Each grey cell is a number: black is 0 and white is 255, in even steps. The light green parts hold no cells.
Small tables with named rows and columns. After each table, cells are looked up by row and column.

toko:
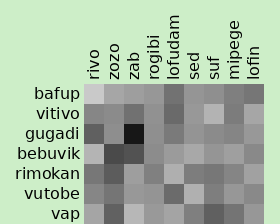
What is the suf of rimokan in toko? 119
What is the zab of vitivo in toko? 113
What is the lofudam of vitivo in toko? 106
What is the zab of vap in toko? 183
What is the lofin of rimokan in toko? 161
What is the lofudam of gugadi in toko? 122
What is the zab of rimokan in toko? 158
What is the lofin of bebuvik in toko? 137
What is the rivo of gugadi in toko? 96
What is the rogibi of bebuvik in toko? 140
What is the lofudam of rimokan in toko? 175
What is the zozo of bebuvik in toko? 74
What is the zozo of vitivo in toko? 139
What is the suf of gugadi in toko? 139
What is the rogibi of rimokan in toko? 128
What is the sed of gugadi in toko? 148
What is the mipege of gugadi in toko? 133
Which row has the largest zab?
vap

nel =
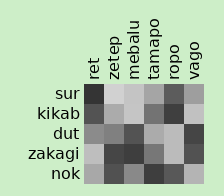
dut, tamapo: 171
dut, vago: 69
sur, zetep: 209
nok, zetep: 81
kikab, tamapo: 115
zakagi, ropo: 187
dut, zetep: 128
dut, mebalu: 83
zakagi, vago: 82
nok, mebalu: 137
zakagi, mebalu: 62
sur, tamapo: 165
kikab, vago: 193
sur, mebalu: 196
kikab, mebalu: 197
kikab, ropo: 63
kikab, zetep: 171
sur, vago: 158
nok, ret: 168

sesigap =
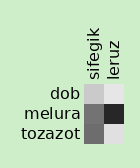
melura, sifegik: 115
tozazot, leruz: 224
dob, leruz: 230
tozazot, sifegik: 109
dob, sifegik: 202
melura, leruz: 39
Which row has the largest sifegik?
dob

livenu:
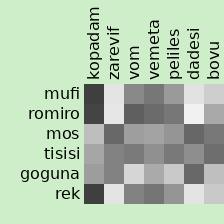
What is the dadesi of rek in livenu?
228
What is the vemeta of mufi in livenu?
119
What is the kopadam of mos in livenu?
190
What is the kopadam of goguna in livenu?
157
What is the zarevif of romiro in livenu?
230
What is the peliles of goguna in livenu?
201
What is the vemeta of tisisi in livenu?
144
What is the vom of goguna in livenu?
214
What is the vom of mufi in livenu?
137
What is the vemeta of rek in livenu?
117
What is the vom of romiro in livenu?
95
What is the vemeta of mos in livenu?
163
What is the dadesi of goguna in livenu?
104
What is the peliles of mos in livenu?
149
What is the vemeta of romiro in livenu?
107
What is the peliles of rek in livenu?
149
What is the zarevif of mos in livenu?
104

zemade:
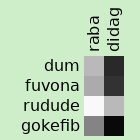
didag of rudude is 185
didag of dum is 41
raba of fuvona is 171
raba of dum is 185
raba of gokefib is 132
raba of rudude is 249
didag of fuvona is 50
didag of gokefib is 9

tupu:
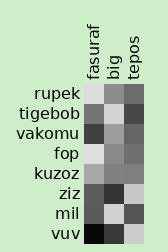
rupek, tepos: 108
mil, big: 209
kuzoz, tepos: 127
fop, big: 138
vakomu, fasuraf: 65
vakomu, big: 157
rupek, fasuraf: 221
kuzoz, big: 129
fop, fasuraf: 223
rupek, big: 141
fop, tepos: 112
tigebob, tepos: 72
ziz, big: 52
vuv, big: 56
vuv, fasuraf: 7

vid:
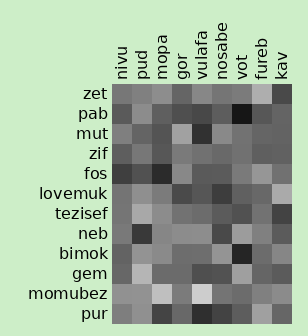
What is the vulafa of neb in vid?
141
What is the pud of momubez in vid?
146
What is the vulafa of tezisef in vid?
108
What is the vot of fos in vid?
122
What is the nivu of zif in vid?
94
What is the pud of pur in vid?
144
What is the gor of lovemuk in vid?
74
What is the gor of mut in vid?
161
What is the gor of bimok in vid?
109
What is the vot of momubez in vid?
108
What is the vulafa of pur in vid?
47
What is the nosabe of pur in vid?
67

